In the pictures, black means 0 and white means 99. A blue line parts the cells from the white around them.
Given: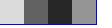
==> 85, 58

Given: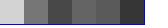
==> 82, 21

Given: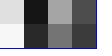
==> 87, 23

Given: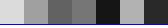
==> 85, 16

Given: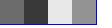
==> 42, 57

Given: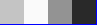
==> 76, 16
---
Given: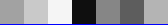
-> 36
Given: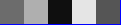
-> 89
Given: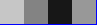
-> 9
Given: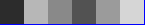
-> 60
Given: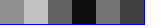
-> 45
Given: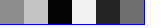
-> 14
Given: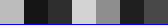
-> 12
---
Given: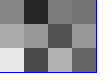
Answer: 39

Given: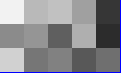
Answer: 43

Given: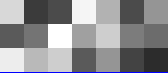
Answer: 17

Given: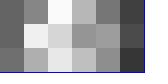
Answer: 21

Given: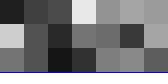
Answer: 36

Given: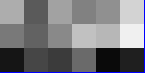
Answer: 12

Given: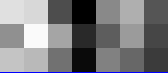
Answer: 23
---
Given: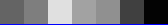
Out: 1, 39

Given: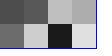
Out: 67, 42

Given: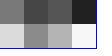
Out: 13, 85

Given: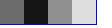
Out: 86, 42

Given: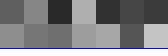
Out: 23, 55

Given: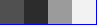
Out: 94, 31

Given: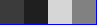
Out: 50, 23

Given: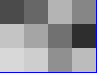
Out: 52, 84
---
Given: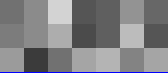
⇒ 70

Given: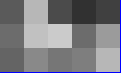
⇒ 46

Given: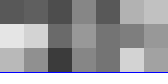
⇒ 45

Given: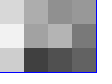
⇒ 25

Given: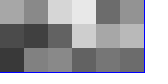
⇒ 38

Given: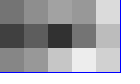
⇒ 77

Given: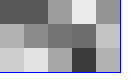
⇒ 65
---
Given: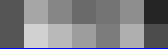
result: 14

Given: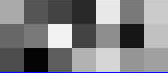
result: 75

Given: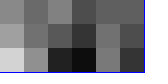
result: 30

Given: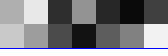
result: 25

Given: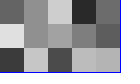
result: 36

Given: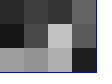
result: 35
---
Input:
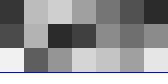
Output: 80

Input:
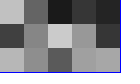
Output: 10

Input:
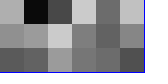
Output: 28

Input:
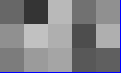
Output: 72

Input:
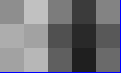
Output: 48

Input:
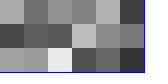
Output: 57

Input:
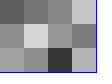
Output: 52

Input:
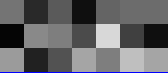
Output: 35

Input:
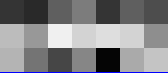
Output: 37
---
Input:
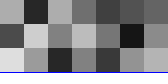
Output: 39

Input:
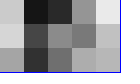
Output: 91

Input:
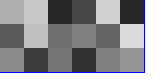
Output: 15

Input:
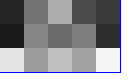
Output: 22

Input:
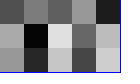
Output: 11

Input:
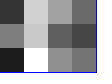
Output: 41
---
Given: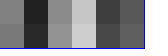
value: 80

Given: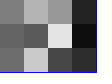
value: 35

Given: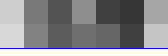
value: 40

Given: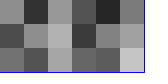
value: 23

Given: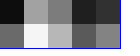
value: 71

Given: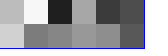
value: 59

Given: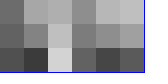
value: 48
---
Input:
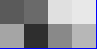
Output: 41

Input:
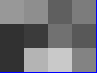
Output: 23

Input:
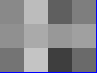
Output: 66

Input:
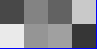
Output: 51

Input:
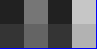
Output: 46

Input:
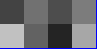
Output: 44

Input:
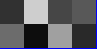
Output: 80
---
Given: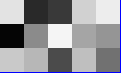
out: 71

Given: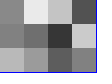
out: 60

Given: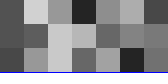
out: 59

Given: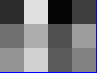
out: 81

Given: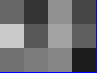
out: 48

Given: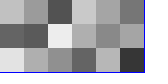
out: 68

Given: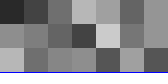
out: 43
